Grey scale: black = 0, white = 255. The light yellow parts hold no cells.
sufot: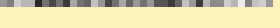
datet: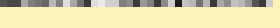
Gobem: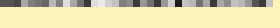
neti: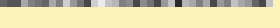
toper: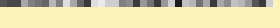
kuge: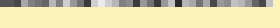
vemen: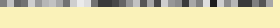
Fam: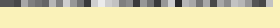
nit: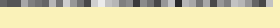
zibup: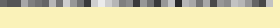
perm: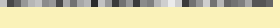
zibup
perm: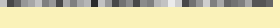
neti
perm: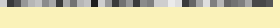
toper

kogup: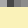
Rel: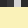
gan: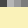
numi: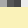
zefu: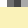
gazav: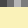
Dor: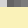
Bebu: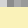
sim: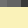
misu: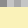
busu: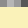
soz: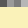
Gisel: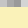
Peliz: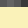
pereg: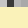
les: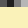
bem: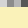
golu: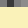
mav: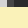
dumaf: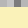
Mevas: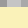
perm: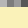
soz
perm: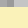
Mevas
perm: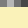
gazav
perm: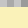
Mevas
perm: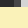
mav

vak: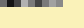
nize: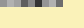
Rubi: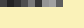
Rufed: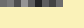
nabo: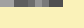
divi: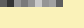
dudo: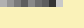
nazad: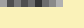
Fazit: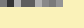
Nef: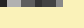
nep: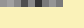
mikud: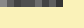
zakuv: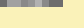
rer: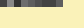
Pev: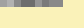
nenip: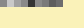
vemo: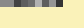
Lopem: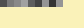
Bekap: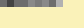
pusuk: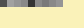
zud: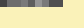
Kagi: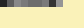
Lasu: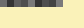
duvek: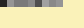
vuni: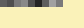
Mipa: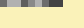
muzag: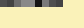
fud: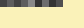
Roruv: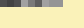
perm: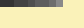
fud
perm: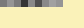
nep
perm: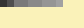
nep
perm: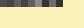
fud
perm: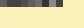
rer

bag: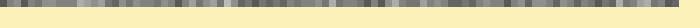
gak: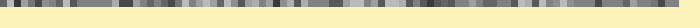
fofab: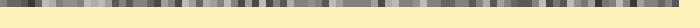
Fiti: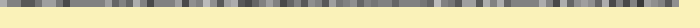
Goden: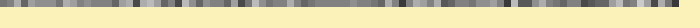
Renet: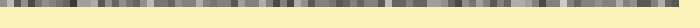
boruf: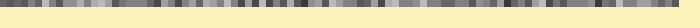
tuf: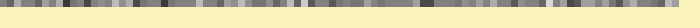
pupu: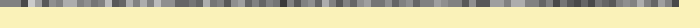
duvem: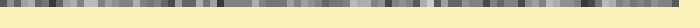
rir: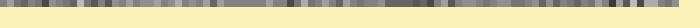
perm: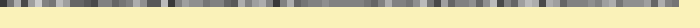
Goden
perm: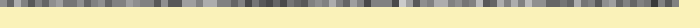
pupu
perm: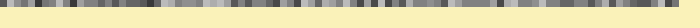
fofab

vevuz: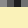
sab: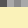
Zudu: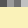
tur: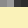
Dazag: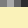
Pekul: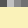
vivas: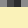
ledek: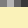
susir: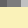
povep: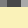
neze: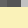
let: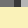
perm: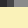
vivas
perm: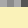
sab

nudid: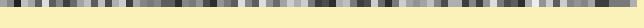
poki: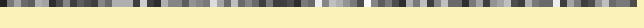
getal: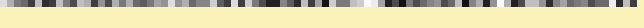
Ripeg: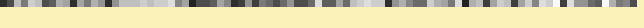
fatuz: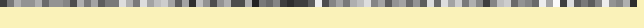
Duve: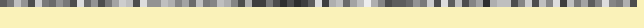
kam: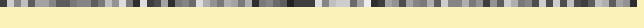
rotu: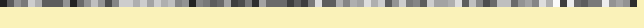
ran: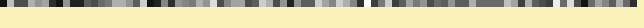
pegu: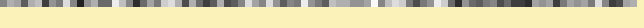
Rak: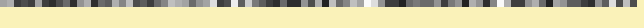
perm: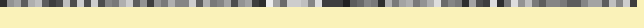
kam
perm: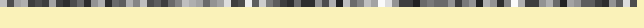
Rak
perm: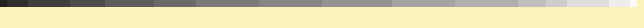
fatuz

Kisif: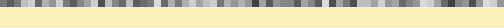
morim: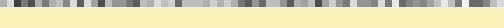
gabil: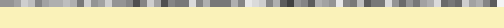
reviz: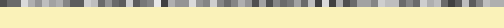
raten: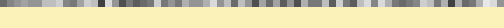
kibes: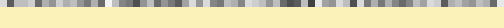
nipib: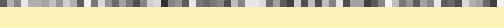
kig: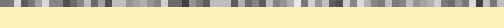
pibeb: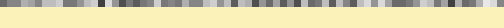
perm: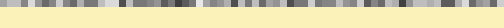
kig
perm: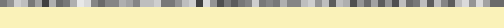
pibeb
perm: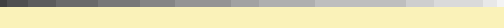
kibes

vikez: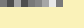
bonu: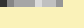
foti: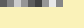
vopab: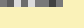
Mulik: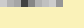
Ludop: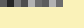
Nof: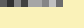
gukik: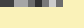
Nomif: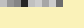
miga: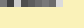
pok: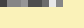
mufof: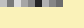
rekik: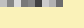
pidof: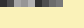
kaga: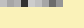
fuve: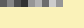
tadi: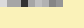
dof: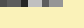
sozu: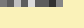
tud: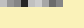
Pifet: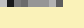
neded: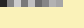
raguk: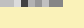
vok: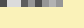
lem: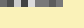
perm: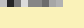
mufof
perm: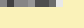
pok
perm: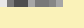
vikez
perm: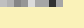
tadi
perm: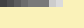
lem

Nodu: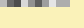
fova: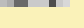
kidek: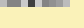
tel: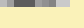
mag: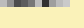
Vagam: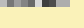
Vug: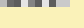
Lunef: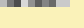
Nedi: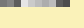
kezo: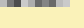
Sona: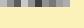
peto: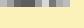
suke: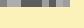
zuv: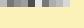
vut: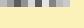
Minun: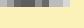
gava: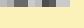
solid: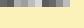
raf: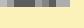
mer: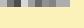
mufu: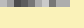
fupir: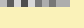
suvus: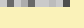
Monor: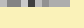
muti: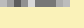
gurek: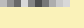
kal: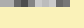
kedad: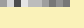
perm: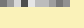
kedad
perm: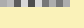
fupir
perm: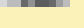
Minun
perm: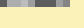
raf
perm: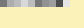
zuv
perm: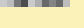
kezo
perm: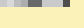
fova

